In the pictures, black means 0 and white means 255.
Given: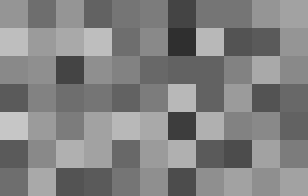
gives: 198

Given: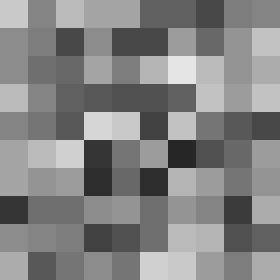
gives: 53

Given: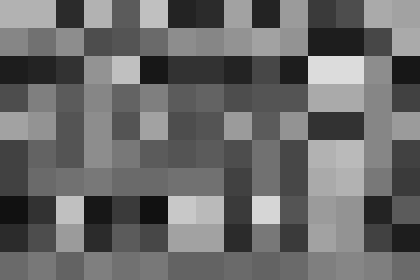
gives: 17

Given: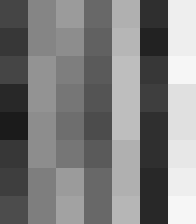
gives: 55

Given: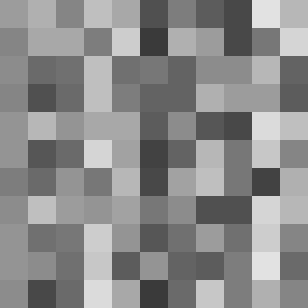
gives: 148
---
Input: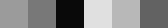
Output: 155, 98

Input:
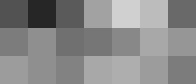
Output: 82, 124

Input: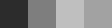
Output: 44, 162

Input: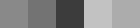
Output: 137, 172

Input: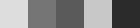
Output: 221, 43

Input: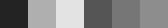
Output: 35, 141

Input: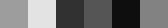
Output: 157, 130

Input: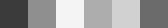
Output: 59, 107
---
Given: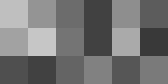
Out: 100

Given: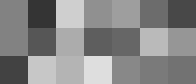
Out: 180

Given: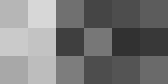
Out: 125

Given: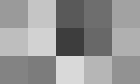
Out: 217

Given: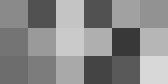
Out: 169

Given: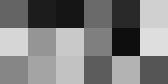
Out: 194
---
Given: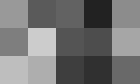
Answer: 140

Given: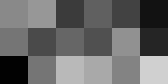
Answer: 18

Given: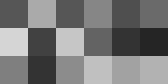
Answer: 106

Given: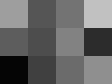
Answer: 193

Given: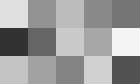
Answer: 117

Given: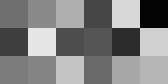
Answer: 4
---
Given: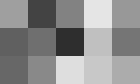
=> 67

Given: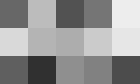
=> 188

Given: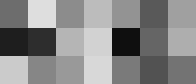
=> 222

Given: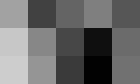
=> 65

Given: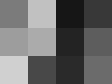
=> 193

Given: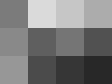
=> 218

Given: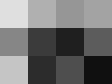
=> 176

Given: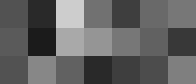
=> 41

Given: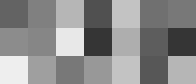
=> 128

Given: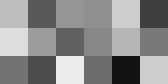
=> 89
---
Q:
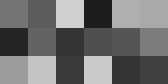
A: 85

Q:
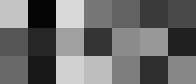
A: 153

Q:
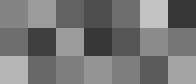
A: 140

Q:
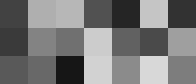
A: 74

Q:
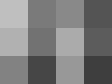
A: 171

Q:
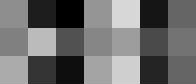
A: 74

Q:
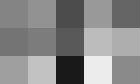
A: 188

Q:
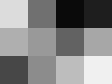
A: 98

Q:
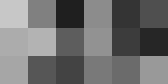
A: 60
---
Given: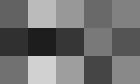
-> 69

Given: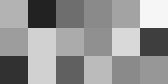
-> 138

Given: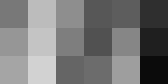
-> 158

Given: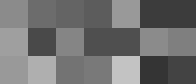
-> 52

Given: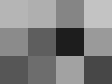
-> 162

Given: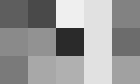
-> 225

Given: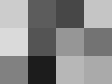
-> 183
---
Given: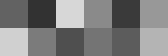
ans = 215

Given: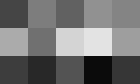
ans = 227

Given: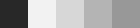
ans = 242

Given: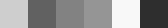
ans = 248

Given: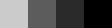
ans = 203

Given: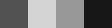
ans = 212
